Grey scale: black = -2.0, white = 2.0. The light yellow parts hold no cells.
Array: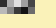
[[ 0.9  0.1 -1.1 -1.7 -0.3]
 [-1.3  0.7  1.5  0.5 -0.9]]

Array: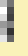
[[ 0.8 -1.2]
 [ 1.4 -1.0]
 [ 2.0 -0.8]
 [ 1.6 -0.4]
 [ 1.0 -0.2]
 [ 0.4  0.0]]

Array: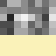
[[ 0.8 -1.4  1.4  1.8  1.2  0.2 -1.0  1.6]
 [-0.6 -1.0  0.6  0.6  0.0 -0.6 -0.2  0.8]
 [-0.8 -0.8  0.4  1.0 -0.4  0.4 -0.4  1.0]
 [ 0.2  0.0  0.0  0.2 -0.2 -0.2 -0.4  1.0]
 [-0.6  0.8  0.8  0.2 -0.4  0.6 -0.2  0.4]]

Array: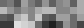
[[-1.1 -1.1  1.5  1.3  1.1 -0.3 -1.1 -1.5 -0.9  0.3 -0.3 -0.9]
 [-0.5 -0.7  0.7  1.1  0.1  1.1 -0.5 -0.7  0.5  0.5 -0.3  0.5]
 [-0.3 -0.1 -0.7  0.5 -0.1 -0.5  0.3 -0.5  0.1  0.3 -0.5  0.7]
 [ 0.9  0.3 -0.1  0.3  0.1  0.7  0.9  0.9  0.1  0.1  0.5  0.7]]

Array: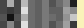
[[-0.7 -1.7 -0.7  0.7 -0.3 -0.5 -0.1 -0.3 -0.5  0.3  1.1]
 [-0.9 -1.1 -0.9  1.5 -0.3 -0.5 -0.1 -0.5 -0.5  0.5  0.1]
 [-0.9  0.1 -0.9  1.5 -0.3 -0.5 -0.1 -0.7 -0.3  0.5 -1.1]
 [-0.9  0.7 -0.9  0.9 -0.3 -0.5 -0.1 -0.7 -0.3  0.1 -1.5]]

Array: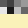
[[ 1.6 -1.6  1.0 -0.4]
 [-0.6 -1.0  0.0  0.4]]

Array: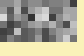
[[-0.2 -1.0 -0.6 -0.2  0.4  0.6  0.2  0.8  0.0 -0.8  1.0]
 [-1.0 -0.8  1.0 -0.6 -0.4  0.0 -0.8  0.0  0.4  0.6  0.8]
 [ 0.4 -0.6  0.8 -0.8  0.4  0.8  1.2 -0.2 -0.2  0.6  0.6]
 [ 1.4 -0.4  0.4  0.0 -1.2  1.2  1.4 -1.0  0.2  0.8  0.6]
 [-0.8  0.0 -0.4 -0.6 -0.4  0.4 -0.8 -0.4  0.4  1.2 -0.2]
 [ 0.2  0.2  0.6 -0.2  0.2  0.2 -0.2  0.0  0.0  0.2 -1.0]]

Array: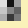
[[ 1.5 -1.7  0.5]
 [ 0.7 -1.1 -0.1]
 [ 1.1  0.1 -0.5]]

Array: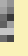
[[-0.3 -1.1]
 [-0.3 -0.9]
 [ 0.5 -0.1]
 [ 0.7  0.3]
 [-0.5  0.5]
 [ 1.1  1.1]]
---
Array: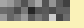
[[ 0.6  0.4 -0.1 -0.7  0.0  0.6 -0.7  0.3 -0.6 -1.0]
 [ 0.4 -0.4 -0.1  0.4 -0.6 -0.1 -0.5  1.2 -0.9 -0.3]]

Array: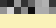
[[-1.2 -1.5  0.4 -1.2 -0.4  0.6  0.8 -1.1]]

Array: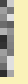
[[-0.9  1.2]
 [ 0.2  1.5]
 [ 0.8  0.3]
 [-1.2  0.0]
 [ 0.2  1.5]
 [-1.3  0.6]]

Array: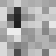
[[ 0.6  0.9  1.3  0.8  0.7  0.8  0.6  0.5]
 [ 1.4 -0.8 -1.4  0.1  0.4  1.1  1.2  1.1]
 [ 0.6  1.7  1.7  0.3  0.4  0.9  0.1  0.8]
 [ 1.4  0.4  0.0  0.2  0.7  0.5  0.8  0.7]]

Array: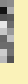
[[ 0.1  0.2]
 [-0.7 -0.6]
 [ 1.1  0.4]
 [-0.3 -0.3]
 [ 0.9 -0.7]]

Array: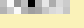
[[ 1.0  1.9  0.3  1.0 -2.0  0.8  1.6  0.7  1.4  1.2]]

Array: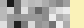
[[ 0.7 -1.6 -0.2  1.1  0.9  1.0  0.7  0.4  0.1  0.5]
 [ 0.9  0.4  0.3  0.4  0.4  0.4  0.2  1.7  0.7  1.0]]

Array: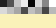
[[-1.5 -0.7  1.1  1.7 -1.9  1.4  0.1  2.0]]
